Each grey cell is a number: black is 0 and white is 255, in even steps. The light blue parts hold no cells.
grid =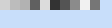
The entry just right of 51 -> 84
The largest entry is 241

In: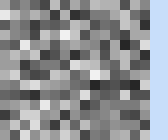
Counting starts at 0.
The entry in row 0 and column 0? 168
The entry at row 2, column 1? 135
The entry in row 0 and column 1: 111
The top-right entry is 135
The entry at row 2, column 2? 111
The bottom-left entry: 157
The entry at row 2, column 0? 91
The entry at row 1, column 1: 188
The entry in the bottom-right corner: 197
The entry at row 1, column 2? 145
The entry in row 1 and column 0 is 232

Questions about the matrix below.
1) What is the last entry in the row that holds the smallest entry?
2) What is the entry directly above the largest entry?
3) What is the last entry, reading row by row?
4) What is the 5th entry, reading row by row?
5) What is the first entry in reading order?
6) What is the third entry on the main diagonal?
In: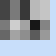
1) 132
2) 122
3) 153
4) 197
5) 68
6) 163

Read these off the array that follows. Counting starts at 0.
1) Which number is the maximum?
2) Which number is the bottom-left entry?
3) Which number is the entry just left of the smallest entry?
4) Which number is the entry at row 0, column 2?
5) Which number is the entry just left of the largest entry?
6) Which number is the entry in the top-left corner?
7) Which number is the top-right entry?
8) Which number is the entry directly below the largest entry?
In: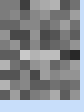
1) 201
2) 93
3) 62
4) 62
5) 93
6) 124
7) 113
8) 93

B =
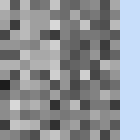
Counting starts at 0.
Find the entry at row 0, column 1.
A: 88
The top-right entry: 168
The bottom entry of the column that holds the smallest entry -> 140
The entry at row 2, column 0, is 159
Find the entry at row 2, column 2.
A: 186
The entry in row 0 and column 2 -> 186
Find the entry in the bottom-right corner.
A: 149
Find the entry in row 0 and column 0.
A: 196
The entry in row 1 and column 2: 168
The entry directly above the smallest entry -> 149

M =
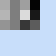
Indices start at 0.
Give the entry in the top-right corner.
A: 4
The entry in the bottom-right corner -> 92
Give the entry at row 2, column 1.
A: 126
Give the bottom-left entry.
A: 148

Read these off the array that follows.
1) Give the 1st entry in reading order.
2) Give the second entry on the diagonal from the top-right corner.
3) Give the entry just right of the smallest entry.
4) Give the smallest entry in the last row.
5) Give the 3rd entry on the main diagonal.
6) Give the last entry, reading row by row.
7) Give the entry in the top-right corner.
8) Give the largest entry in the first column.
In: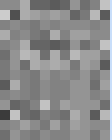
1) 139
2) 184
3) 194
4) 111
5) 130
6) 148
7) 194
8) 204
